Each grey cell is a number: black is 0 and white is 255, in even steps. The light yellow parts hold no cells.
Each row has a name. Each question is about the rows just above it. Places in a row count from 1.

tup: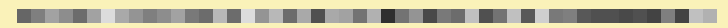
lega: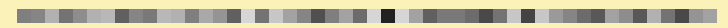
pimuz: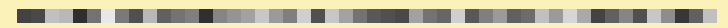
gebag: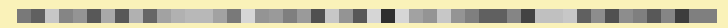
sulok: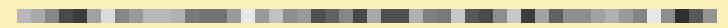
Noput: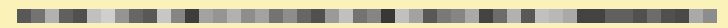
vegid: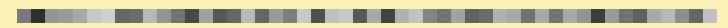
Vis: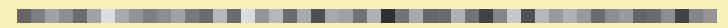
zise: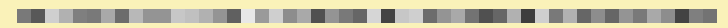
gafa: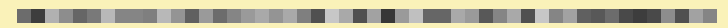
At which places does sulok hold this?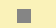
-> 3 8 24 45
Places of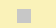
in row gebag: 3 23 31 40
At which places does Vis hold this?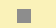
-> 4 11 43 47
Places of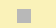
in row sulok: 1 10 11

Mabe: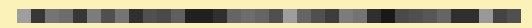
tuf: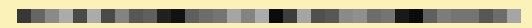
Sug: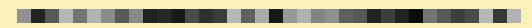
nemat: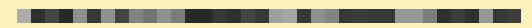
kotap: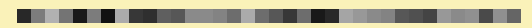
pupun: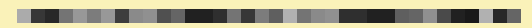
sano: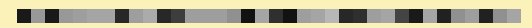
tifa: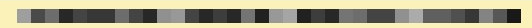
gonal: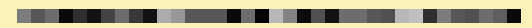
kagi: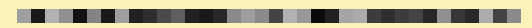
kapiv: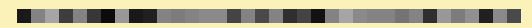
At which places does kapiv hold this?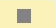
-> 2 5 11 13 17 19 23 26 27 29
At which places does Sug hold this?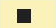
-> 2 10 26 28
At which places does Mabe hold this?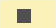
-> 7 10 19 22 29 36
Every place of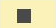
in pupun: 31

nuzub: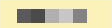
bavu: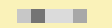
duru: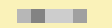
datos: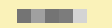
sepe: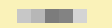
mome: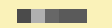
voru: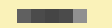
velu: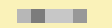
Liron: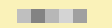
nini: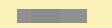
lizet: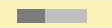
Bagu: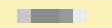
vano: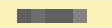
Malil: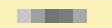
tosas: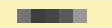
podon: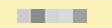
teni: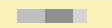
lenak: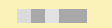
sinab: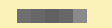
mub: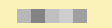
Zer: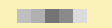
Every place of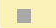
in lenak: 2 4 5
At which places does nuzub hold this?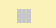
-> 4
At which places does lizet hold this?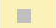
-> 3 4 5
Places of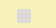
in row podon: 4
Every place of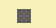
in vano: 1 3 4
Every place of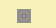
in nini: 1 4 5
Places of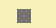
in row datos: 1 3

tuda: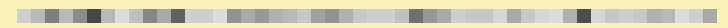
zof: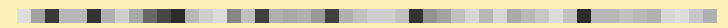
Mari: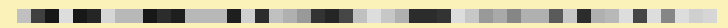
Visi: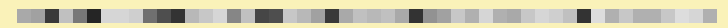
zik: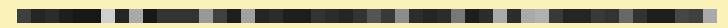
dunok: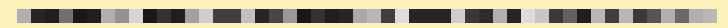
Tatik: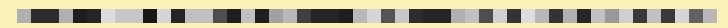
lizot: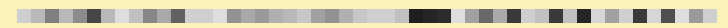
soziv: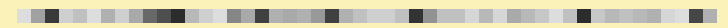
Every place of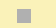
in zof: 7 19 21 24 46 50
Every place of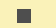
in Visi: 11 19
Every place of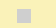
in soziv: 4 8 14 26 27
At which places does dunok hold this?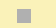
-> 1 7 35 47 49
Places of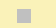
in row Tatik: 13 14 17 33 42 46
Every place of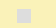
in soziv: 1 6 15 39 48

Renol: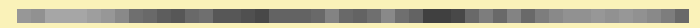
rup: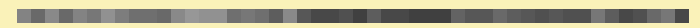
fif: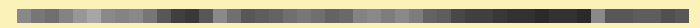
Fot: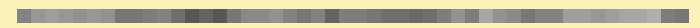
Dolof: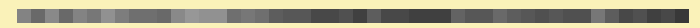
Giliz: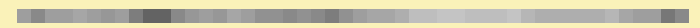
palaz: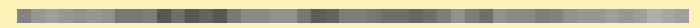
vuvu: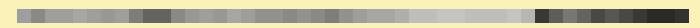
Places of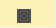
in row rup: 24 38 40 41 45
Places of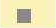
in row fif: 1 7 9 15 26 28 42
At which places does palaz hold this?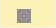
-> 5 7 19 20 32 35 40

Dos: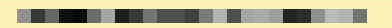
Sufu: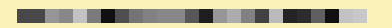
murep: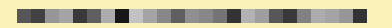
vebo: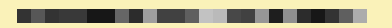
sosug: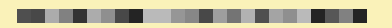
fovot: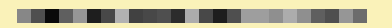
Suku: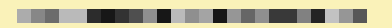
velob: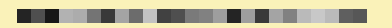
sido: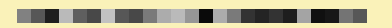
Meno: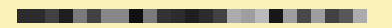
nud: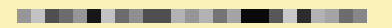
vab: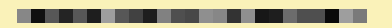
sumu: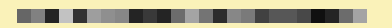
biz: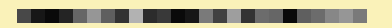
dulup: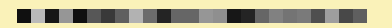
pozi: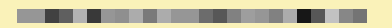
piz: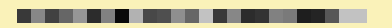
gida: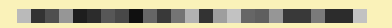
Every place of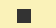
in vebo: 1 3 23
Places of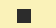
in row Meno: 1 2 12 14
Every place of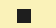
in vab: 6 10 19
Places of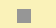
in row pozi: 1 2 7 12 13 18
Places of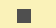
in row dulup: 22
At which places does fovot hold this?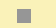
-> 5 24
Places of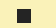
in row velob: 1 16

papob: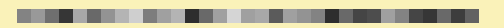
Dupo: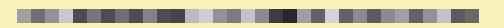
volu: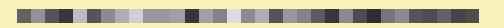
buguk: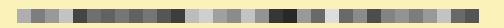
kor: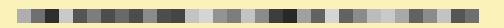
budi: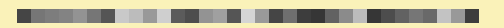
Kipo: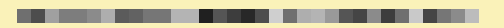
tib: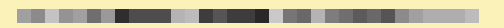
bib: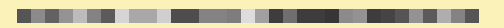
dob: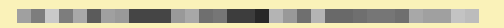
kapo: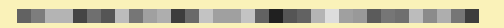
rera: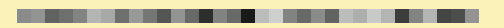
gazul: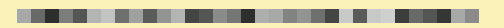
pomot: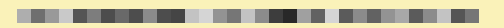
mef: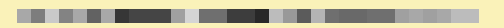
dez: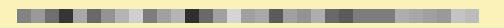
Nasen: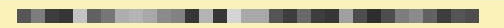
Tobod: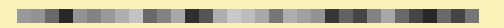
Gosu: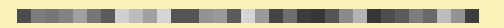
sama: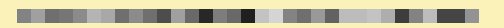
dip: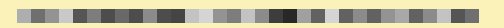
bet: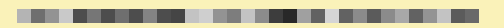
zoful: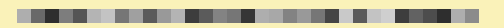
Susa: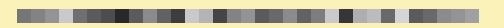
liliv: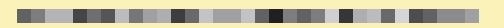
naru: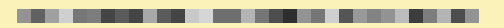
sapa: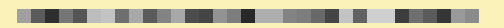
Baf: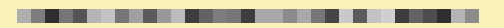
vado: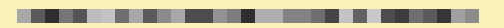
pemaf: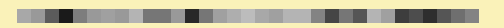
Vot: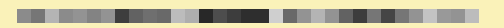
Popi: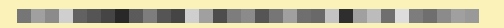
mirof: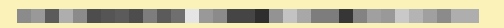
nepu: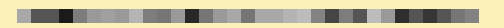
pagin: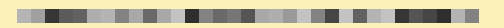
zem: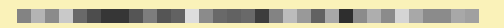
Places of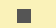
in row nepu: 2 3 25 29 31
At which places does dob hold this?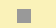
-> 8 12 20
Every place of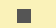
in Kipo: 15 24
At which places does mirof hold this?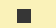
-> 24
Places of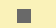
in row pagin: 10 15
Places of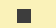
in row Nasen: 3 20 22 31

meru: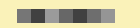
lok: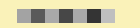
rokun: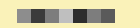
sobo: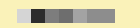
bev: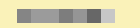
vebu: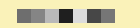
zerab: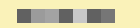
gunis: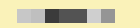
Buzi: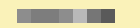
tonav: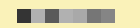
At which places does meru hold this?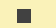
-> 2 5
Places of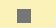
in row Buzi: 6

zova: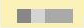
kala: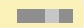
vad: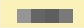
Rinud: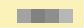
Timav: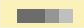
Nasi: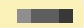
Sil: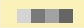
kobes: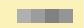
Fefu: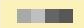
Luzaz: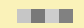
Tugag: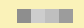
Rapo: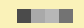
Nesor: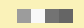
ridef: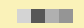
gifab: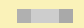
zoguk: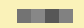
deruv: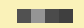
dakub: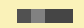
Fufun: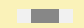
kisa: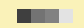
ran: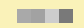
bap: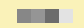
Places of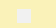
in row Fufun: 1 4
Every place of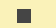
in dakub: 3 4
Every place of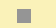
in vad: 1
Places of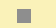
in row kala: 1 2 4
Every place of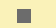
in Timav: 1 2

